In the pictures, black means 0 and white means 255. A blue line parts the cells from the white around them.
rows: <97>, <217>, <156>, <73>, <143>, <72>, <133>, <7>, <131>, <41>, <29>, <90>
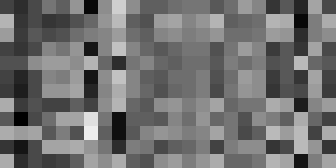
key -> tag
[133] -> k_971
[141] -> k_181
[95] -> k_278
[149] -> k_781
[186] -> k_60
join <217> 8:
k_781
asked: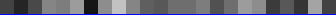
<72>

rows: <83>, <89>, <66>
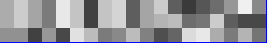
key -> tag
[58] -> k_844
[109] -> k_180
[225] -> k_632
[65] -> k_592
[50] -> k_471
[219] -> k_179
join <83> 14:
k_844
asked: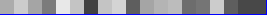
<89>
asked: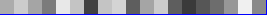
<83>
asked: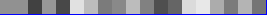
<66>

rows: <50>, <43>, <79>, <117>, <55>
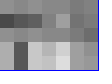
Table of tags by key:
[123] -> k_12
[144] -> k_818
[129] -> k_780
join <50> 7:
k_780
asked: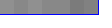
<50>
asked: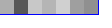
<117>

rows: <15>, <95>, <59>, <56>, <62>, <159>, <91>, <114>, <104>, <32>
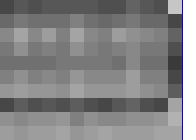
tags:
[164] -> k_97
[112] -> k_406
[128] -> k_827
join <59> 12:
k_827
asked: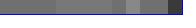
<62>
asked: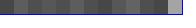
<114>
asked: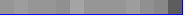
<91>
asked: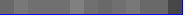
<95>
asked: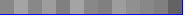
<59>

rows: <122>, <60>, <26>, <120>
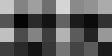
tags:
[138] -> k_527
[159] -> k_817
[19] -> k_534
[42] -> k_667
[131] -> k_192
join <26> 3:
k_192
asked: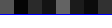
<60>
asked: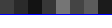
<120>

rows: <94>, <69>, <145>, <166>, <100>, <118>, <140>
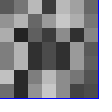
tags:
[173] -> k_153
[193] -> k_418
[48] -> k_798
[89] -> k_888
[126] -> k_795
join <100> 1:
k_795
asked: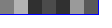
<166>

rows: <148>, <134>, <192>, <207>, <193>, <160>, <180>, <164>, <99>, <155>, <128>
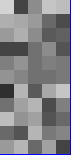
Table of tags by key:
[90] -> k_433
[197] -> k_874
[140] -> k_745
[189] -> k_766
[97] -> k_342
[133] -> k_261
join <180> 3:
k_433
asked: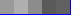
<192>
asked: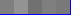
<193>

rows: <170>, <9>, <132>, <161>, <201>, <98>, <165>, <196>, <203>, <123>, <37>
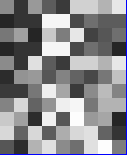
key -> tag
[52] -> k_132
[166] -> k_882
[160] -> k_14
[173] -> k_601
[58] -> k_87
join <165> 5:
k_882
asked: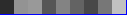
<98>
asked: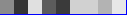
<201>
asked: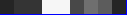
<161>
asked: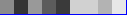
<170>

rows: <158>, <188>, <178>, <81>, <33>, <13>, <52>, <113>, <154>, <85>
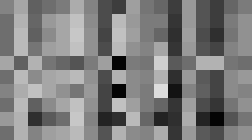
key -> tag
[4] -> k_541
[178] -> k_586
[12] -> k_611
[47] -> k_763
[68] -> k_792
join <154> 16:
k_541
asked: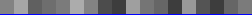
<158>
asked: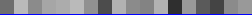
<13>

